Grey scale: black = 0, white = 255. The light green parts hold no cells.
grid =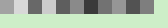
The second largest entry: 204
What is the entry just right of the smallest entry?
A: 114
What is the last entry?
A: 126

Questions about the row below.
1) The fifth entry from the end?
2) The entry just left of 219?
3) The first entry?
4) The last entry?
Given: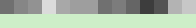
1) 101
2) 146
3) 112
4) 199

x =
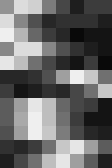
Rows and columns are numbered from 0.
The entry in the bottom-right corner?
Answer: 30
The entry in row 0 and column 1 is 220
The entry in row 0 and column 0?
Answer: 147
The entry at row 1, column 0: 220
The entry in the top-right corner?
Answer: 60
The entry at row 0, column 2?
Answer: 208
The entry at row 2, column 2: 103
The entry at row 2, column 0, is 239
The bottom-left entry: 30
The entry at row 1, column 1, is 135
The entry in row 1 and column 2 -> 80

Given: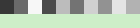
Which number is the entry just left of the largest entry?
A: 106
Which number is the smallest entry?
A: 55
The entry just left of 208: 115

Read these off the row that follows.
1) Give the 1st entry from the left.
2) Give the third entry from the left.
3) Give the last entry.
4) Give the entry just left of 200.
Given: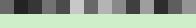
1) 104
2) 54
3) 148
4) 75

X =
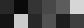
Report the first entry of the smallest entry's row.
40
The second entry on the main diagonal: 203
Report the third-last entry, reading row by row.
81
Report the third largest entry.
92

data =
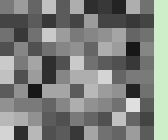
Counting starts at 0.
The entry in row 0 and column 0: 122
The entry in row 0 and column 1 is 156
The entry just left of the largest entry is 113
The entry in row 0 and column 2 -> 101
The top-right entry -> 113
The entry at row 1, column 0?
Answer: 68
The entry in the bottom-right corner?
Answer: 91
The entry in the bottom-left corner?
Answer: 212
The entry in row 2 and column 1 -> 56
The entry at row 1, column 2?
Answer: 91
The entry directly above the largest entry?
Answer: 35
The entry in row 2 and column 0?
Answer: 113
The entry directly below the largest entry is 101

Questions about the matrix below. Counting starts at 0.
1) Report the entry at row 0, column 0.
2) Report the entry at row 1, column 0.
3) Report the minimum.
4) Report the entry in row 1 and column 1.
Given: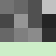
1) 115
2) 70
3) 36
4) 150
